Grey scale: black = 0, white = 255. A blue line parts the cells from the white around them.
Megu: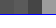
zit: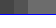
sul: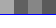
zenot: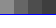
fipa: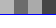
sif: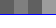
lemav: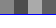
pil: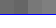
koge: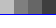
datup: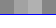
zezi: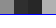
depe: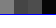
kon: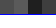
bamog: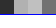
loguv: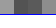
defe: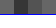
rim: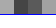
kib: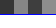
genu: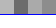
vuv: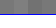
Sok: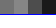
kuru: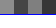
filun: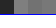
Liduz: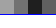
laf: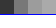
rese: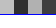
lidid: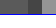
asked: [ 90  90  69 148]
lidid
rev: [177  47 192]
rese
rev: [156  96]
sif
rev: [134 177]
datup
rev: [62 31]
kon

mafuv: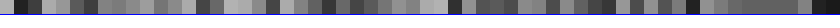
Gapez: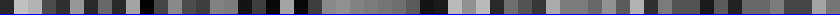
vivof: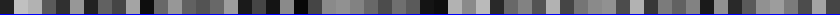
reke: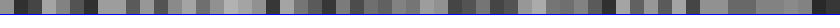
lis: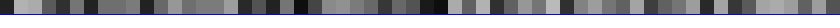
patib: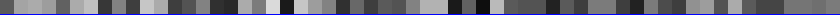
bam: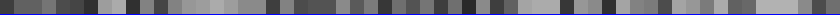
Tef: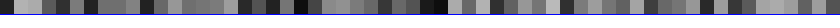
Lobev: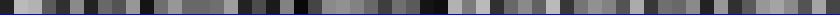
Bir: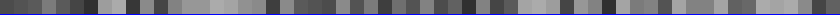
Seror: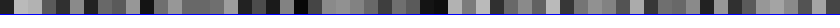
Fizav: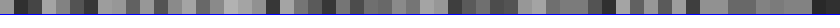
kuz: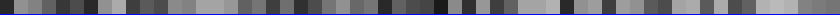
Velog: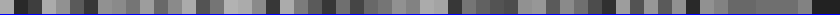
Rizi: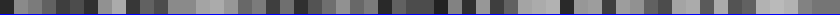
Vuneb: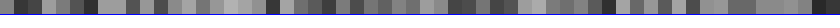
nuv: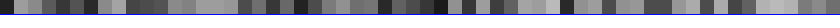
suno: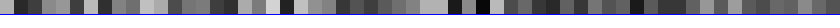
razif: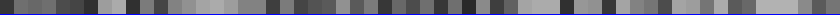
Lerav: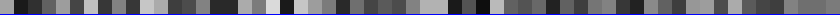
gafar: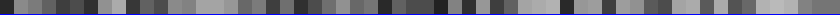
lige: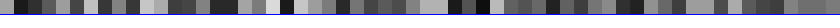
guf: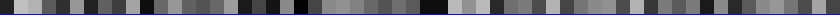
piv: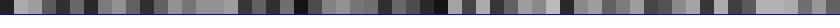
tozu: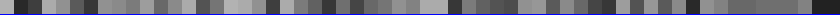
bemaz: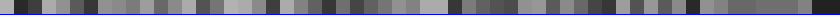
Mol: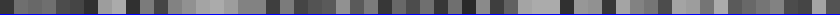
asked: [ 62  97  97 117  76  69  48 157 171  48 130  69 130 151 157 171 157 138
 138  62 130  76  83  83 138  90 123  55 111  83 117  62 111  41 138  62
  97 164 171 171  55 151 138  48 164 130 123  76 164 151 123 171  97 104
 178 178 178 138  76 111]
bam
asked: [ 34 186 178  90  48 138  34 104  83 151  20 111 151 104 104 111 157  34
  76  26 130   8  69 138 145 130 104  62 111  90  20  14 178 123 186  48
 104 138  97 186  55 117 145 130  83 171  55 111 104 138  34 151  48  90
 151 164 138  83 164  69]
Lobev
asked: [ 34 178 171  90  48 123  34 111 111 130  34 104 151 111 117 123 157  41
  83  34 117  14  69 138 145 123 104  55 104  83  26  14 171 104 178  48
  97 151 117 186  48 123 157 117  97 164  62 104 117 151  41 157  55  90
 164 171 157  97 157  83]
Tef
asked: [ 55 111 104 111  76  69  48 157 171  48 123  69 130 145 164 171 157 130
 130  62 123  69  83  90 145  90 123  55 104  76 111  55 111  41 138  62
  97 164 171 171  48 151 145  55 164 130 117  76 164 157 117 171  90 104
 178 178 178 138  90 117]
razif

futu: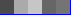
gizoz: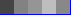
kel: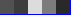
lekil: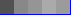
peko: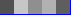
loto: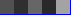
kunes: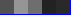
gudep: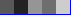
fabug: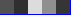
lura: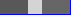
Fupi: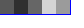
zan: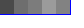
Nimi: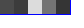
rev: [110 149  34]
gudep
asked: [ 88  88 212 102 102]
lura
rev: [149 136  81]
lekil

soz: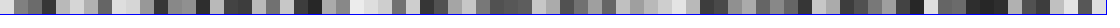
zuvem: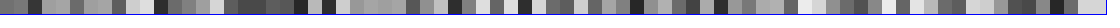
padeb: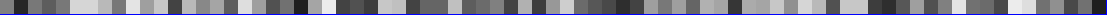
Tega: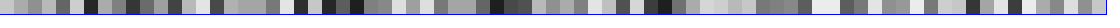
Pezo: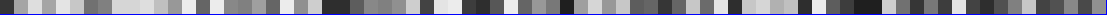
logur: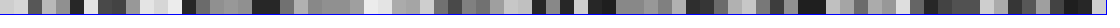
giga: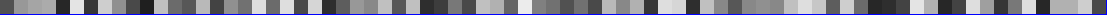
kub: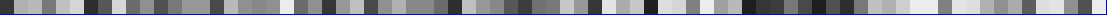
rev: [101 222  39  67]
soz
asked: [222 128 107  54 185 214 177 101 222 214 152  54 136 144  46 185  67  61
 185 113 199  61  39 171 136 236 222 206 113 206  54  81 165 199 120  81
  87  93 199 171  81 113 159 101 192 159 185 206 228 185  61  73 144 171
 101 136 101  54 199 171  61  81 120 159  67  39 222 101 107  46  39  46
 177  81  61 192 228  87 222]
soz
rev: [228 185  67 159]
Tega
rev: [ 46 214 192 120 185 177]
kub
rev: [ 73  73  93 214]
zuvem
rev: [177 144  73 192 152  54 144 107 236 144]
kub

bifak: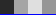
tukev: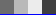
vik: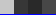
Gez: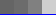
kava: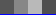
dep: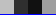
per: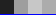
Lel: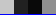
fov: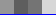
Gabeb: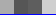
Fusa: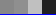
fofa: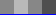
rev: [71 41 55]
vik
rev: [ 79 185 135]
kava

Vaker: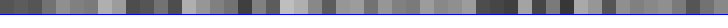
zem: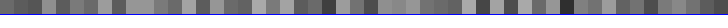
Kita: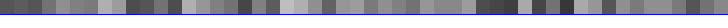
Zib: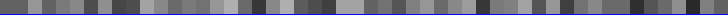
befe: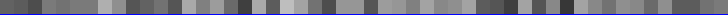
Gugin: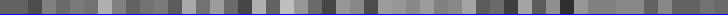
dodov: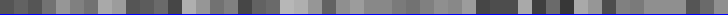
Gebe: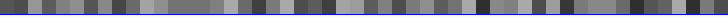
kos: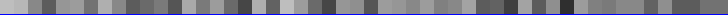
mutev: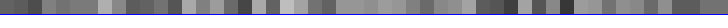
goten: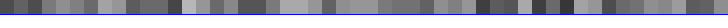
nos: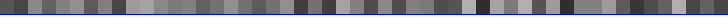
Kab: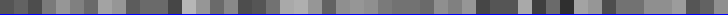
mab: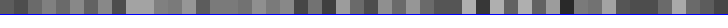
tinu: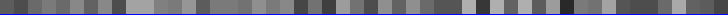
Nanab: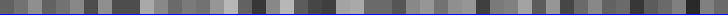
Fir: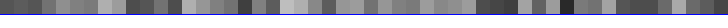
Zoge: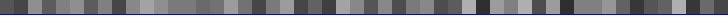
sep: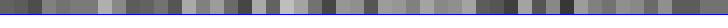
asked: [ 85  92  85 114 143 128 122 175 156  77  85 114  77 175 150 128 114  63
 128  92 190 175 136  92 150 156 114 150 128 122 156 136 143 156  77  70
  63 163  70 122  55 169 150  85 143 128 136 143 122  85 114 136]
Vaker
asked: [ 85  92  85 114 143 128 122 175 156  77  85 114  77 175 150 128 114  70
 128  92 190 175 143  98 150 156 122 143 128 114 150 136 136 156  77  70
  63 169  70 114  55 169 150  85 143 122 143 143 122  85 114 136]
Kita
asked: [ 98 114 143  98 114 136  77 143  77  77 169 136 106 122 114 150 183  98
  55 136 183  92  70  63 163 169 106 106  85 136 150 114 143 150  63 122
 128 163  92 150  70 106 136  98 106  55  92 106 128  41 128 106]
Nanab

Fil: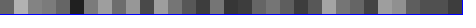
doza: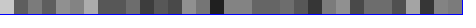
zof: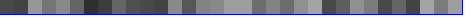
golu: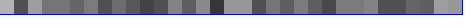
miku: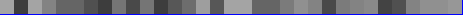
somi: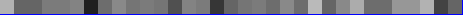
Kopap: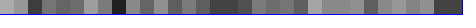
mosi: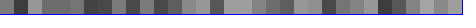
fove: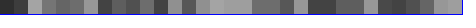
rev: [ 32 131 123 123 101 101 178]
somi
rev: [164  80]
doza
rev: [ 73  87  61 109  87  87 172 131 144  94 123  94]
doza
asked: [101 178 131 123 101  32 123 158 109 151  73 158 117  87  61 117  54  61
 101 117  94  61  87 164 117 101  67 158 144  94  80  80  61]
Fil
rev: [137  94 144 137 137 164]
Kopap

